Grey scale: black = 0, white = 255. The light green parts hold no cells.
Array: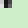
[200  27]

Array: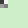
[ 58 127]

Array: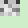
[204 226 228 233]

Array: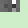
[105  78  87]

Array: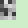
[ 62 187 161  58]

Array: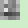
[163 113 125  88 155]

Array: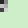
[ 37 176]
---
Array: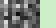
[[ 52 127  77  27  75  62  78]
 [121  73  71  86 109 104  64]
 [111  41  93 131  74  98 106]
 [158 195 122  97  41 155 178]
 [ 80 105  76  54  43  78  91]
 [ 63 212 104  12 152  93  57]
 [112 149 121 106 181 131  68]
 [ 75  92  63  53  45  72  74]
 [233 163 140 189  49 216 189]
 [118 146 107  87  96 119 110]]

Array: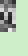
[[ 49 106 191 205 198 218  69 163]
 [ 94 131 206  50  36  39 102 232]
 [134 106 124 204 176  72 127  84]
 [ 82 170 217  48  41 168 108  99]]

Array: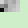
[[197 203 207]
 [167 186 196]
 [183 183 182]
 [167 122 157]
 [209 142   9]]

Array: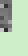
[[116 102 111 111 116 164 116 156]
 [110  50 117 121 127 122 101  42]
 [116 169 116 123  84 118  84 198]]

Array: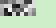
[[220 223 150 131]
 [ 58 229 193 177]
 [ 60 140 247  73]
 [180 141  88 229]
 [188  21 131  50]
 [123  39  95 212]
 [147 221 247  18]
 [ 95 216  29  48]
 [108 184 173 164]]

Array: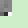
[[134 134 135 249]
 [129 121 140  44]
 [141 135 128 103]]

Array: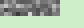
[[ 93 145 112 123]
 [120 185 158 124]
 [138 124  88  90]
 [120  95 120 102]
 [116  98 108 165]
 [162 132  79  84]
 [121  98  98 106]
 [ 98 145  99 213]
 [ 94 133 118  90]
 [ 91 166 111  96]
 [100 191 111  58]
 [151 124 107  93]
 [117 148 101 142]
 [144 197  72 165]
 [ 86 167 133 111]]

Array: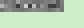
[[125 119 117]
 [ 91  90 140]
 [134  63 125]
 [124  65 113]
 [126 124 121]
 [117 145 130]
 [111 101 130]
 [113 190 138]
 [129  61 128]
 [126 205 121]
 [129 125 114]
 [159  59 121]
 [111 112 121]
 [126 128 137]
 [114 145 131]
 [133 182 114]]

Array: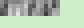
[[131 134 165 174]
 [ 92  70 161 177]
 [159 153 118 120]
 [129  77  88  60]
 [153 152 129 132]
 [161 174 160 147]
 [112  87 140 163]
 [146 102  94  96]
 [174 204 179 184]
 [143 161 165 155]
 [128 170 202 226]
 [131 161 161 166]
 [140 175 194 200]
 [104  72 103 101]
 [141 128  91  77]]
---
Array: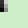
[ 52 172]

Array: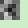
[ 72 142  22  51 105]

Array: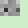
[175 148 163 151]

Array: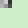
[165 148]

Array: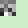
[122 109  54  53]

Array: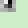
[176 106 150]

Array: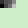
[52 73]
